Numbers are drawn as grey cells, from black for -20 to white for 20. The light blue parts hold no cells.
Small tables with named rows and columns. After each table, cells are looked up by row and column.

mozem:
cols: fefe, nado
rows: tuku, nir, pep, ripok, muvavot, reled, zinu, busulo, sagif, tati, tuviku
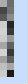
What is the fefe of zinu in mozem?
6
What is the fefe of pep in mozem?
-6
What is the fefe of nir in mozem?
-9
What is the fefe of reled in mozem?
12
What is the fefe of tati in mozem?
10
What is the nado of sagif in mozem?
-5
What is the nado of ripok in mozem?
-14
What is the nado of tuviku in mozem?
-16
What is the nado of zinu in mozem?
-5
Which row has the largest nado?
tati

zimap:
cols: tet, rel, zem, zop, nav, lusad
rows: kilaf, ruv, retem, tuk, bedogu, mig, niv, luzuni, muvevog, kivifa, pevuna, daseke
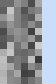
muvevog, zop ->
-3
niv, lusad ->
12
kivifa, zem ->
-1
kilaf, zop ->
0
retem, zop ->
-4
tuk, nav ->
2
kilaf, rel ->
-3

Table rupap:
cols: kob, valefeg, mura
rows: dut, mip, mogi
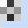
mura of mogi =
12
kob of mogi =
14
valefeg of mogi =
-13
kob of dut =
19
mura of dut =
14
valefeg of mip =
11
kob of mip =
3
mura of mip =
3
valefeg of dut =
-11
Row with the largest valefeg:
mip

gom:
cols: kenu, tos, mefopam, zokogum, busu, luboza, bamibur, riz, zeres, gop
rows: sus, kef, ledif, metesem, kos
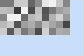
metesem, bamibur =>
10
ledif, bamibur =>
-6
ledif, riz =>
8
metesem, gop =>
-9
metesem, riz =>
6
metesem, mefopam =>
-7
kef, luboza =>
10
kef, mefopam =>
-11
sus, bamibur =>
16
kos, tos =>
-6
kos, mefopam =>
10
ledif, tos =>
18
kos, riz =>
0
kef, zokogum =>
18
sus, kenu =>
-1
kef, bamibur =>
-7
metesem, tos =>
12
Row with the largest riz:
sus

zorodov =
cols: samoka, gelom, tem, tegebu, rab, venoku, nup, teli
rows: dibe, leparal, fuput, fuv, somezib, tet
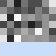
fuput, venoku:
0
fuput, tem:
19
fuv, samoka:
-9
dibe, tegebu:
-2
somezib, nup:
4
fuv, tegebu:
-3
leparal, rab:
-9
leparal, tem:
-9

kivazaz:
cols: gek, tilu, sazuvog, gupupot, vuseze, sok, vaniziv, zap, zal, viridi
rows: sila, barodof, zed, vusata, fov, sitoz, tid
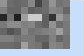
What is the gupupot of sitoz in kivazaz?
-1
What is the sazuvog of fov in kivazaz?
-5
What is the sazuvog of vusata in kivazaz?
2
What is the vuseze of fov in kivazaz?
-2
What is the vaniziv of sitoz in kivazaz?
-4
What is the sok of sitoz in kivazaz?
-4
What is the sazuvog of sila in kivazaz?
-4
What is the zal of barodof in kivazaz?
0

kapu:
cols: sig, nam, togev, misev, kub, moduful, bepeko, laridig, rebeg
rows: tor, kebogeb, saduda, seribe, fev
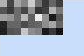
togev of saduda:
-3
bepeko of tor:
-11
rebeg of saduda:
-7
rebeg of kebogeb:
-1
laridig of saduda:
-16
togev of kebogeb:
-3
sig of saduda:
5
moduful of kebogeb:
-12

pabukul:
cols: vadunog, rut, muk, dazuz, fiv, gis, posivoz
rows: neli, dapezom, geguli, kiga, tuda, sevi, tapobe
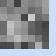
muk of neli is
-10
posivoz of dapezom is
4
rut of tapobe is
-8
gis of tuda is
-7
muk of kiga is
6
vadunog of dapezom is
2
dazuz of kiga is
3
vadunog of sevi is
2
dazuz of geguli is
-9
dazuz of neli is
2
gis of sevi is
-2
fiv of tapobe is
-4
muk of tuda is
4
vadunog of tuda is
-3
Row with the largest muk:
sevi

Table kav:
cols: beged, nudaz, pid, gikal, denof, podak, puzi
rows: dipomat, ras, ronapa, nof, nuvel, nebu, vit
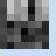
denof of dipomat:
-14
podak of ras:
1
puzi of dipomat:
10
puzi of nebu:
-10
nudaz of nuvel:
-10
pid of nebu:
-4
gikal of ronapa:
5

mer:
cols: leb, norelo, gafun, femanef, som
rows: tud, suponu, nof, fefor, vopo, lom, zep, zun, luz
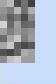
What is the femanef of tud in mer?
-2
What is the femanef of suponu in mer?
-2
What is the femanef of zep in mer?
-8
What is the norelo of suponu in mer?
0
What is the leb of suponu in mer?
3
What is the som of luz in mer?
5
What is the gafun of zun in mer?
-4
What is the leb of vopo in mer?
5
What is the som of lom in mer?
4
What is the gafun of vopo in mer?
4
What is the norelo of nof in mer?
-5
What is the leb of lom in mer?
-3
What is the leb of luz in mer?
2
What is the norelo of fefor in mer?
-3
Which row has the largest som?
suponu

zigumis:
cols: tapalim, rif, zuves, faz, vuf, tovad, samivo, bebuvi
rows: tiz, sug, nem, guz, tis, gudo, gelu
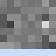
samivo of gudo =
-6
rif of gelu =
4
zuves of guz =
3
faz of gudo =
-1
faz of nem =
-2
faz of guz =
0
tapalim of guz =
-6
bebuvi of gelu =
-9
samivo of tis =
2
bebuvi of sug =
4
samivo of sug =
0
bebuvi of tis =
-1
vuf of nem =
2
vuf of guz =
-2
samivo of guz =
14
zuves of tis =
1
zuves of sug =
-3
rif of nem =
2
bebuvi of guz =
2
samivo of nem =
-7

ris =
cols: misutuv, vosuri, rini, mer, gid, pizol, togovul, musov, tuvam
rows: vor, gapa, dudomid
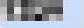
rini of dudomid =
5
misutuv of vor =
5
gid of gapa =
0
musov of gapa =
-8
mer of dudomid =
-9
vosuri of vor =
-6
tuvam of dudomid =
5
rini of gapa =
15
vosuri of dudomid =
-1
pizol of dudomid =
-16
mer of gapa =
-3
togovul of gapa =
-7
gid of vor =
-5
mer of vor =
-11
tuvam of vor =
-2
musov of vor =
-2
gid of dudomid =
-3
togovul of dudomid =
-2
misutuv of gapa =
10
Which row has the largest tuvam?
dudomid

